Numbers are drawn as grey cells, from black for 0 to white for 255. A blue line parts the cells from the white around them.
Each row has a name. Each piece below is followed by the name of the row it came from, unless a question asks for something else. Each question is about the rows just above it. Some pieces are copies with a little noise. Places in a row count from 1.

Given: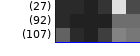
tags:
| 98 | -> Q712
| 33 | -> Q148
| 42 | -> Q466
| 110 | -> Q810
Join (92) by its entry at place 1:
Q466
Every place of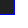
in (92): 2 3 4
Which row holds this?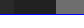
(92)
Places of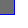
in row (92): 5 6

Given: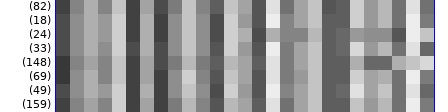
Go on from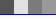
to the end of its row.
| 196 |  94 |  94 | 207 | 163 | 175 | 113 | 237 | 123 |
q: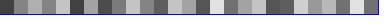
(82)

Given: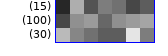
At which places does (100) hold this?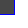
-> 1
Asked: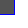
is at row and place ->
(15), 3

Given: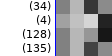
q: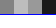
(128)
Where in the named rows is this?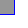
(128), 3
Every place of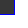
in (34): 3
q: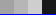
(4)
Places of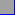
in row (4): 1
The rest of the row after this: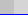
| 35 |
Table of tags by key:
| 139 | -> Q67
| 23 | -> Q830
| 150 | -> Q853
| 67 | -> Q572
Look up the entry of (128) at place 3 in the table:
Q853

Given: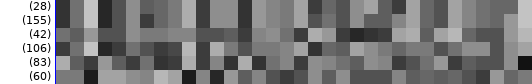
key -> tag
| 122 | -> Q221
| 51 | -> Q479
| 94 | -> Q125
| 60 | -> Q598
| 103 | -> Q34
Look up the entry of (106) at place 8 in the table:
Q598
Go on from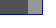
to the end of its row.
| 183 |
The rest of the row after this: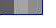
| 122 | 103 | 122 | 122 |  82 | 113 | 142 | 142 |  82 | 142 | 163 |
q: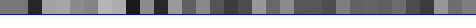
(60)
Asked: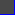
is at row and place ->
(106), 9

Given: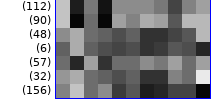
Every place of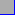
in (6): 2
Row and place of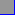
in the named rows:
(32), 1
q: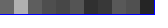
(6)
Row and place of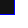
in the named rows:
(112), 4
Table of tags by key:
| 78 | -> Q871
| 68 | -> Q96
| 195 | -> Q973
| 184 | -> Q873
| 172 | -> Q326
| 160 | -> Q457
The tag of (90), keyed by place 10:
Q873
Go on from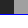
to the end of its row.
|  50 | 109 | 109 | 140 | 120 | 160 | 109 | 160 |
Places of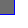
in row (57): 1 5 6 10

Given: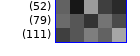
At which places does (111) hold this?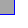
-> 5
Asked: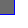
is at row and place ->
(79), 1
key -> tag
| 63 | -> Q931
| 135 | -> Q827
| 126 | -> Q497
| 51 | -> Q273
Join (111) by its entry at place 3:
Q497

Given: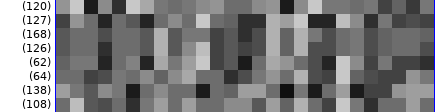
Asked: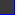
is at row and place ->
(120), 26
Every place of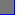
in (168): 10 11 19 22
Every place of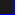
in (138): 6 11 19 22
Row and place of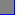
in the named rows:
(62), 6

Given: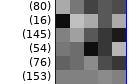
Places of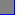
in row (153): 1 2 3 5
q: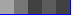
(80)
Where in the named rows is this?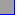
(145), 2
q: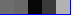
(54)
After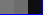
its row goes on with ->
|  55 | 182 |

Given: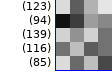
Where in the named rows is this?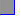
(139), 2
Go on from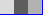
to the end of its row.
| 229 |
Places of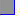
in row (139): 2
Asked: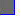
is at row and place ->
(85), 2
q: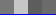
(116)
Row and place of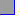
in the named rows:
(94), 3
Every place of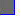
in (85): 2

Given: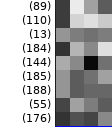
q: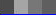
(55)
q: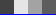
(89)
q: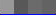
(188)

